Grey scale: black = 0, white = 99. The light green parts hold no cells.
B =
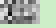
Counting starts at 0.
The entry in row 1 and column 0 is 39
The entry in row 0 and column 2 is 77
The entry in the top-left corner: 92
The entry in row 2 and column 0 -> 72
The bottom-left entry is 55
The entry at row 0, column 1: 39
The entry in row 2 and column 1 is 87
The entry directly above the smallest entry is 23
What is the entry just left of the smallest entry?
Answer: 77
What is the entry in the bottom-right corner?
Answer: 72
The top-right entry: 82
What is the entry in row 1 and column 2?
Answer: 28

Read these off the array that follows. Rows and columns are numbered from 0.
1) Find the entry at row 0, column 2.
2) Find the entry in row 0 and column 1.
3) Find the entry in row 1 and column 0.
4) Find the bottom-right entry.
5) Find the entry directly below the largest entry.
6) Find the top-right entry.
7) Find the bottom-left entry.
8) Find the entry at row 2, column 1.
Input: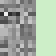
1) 60
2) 65
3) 42
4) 60
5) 36
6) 54
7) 42
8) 42

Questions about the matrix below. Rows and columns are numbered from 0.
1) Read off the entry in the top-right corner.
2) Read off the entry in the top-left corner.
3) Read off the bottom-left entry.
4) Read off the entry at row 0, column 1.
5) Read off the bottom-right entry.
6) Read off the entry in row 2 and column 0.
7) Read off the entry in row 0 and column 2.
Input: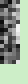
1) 28
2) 46
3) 17
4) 28
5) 88
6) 34
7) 5

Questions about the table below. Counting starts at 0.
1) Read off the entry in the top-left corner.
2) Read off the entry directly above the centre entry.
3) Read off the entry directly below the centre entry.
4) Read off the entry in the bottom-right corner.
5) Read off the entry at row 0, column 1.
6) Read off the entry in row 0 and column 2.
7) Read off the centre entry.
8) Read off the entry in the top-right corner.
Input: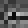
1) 27
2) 48
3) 4
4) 43
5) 38
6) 21
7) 4
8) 32

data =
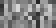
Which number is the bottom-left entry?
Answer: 41
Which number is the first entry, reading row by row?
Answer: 35
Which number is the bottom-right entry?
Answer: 30
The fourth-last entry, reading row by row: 67
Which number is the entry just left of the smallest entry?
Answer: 61
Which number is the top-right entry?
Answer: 30
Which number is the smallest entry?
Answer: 14
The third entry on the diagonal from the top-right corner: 56
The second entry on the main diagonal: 73
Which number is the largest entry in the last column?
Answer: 56
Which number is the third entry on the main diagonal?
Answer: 41
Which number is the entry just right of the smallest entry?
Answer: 61
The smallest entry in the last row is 19
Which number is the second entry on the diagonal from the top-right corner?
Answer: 78

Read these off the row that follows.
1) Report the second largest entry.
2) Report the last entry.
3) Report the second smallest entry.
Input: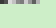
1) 80
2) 70
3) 32

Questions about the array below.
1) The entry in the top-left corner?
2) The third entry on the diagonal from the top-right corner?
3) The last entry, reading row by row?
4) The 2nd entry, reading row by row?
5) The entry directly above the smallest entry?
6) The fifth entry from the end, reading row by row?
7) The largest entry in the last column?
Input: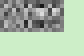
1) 48
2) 85
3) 53
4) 37
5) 43
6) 48
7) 59

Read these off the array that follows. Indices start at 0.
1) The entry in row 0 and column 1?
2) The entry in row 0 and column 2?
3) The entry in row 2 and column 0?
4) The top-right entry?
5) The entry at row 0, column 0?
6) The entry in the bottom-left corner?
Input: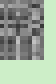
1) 48
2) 43
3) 38
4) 48
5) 48
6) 33

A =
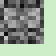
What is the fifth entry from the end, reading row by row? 42
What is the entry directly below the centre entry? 42
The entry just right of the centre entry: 48
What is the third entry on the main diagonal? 59
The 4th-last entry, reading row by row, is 10
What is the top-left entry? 65
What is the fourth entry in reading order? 37
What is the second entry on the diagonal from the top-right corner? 16
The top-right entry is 42
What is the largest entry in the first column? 70
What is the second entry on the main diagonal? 16
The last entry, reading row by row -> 53
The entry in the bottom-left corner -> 21
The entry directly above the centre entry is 70
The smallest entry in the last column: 21
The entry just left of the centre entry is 48

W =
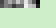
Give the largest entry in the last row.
93
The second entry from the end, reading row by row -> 71
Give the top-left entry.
28
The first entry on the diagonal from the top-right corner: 2
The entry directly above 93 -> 88
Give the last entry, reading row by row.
12
